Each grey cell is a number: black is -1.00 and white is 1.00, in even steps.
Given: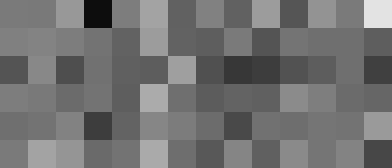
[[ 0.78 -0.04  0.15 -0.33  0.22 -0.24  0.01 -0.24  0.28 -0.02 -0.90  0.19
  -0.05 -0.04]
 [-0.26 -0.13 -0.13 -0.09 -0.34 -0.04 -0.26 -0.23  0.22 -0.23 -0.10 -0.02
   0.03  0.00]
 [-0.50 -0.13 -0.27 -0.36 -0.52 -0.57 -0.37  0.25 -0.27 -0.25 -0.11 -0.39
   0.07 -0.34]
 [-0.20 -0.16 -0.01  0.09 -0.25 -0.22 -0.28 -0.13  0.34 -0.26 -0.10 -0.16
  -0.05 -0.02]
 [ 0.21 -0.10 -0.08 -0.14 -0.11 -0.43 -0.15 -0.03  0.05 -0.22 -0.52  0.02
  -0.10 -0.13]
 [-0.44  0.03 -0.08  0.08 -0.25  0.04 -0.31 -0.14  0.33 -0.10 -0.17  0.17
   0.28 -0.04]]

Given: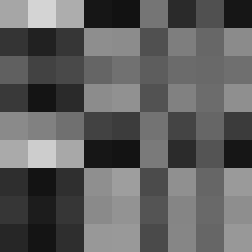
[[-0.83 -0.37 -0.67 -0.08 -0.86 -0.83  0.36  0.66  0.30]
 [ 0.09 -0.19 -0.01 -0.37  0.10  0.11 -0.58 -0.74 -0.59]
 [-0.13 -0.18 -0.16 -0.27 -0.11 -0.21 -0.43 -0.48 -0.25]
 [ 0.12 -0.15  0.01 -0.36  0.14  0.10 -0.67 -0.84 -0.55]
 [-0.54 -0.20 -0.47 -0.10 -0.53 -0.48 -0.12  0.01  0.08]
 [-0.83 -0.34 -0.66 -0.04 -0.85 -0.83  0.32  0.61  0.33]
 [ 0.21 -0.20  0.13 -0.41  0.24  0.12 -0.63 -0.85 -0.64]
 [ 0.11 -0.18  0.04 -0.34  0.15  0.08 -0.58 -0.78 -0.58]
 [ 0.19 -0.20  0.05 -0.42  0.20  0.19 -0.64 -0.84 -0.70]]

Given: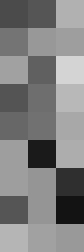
[[ 0.39 -0.33 -0.41]
 [ 0.24  0.19 -0.09]
 [ 0.66 -0.25  0.26]
 [ 0.44 -0.14 -0.34]
 [ 0.32 -0.11 -0.19]
 [ 0.36 -0.80  0.24]
 [-0.63  0.17  0.24]
 [-0.85  0.17 -0.33]
 [ 0.20  0.26  0.42]]

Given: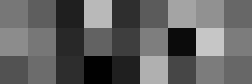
[[-0.19  0.14  0.29 -0.29 -0.64  0.45 -0.76 -0.26 -0.07]
 [-0.03  0.55 -0.91 -0.01 -0.51 -0.23 -0.69 -0.07  0.10]
 [-0.19 -0.03 -0.45  0.38 -0.76 -0.99 -0.65 -0.15 -0.36]]

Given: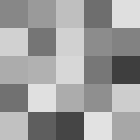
[[ 0.75 -0.14  0.50  0.21  0.06]
 [ 0.02  0.10  0.64 -0.08  0.64]
 [-0.51 -0.07  0.69  0.39  0.35]
 [ 0.61  0.12  0.35  0.76 -0.11]
 [ 0.31  0.77 -0.46 -0.26  0.51]]

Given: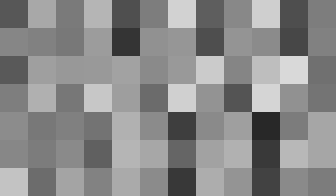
[[-0.02 -0.39  0.62  0.07 -0.26  0.65 -0.02 -0.38  0.42 -0.04  0.32 -0.32]
 [ 0.01 -0.44  0.09  0.16 -0.39  0.18  0.14 -0.59  0.22 -0.06  0.01  0.05]
 [-0.12  0.70  0.49  0.04  0.59  0.20  0.08  0.27  0.20  0.19  0.25 -0.30]
 [-0.09  0.14  0.67 -0.34  0.15  0.63 -0.16  0.24  0.56 -0.07  0.38 -0.01]
 [ 0.30 -0.03 -0.69  0.25  0.08 -0.51  0.09  0.39 -0.10  0.00 -0.06  0.10]
 [ 0.30  0.44 -0.55  0.39  0.27 -0.21  0.31  0.42 -0.25  0.08 -0.03  0.06]
 [-0.03  0.08 -0.48  0.16  0.36 -0.56  0.09  0.33  0.02  0.29 -0.15  0.53]]

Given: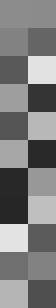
[[ 0.09  0.10]
 [-0.21  0.02]
 [ 0.77 -0.30]
 [-0.59  0.24]
 [ 0.44 -0.34]
 [-0.68  0.31]
 [ 0.19 -0.69]
 [ 0.50 -0.70]
 [-0.29  0.78]
 [ 0.02 -0.13]
 [-0.38  0.41]]

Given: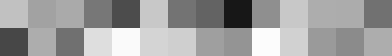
[[-0.11  0.35  0.36  0.57  0.12 -0.82 -0.22 -0.10  0.57 -0.40 -0.07  0.33
   0.27  0.51]
 [ 0.36  0.09  0.21  0.64  0.98  0.16  0.25  0.62  0.66  0.96  0.74 -0.12
   0.36 -0.44]]
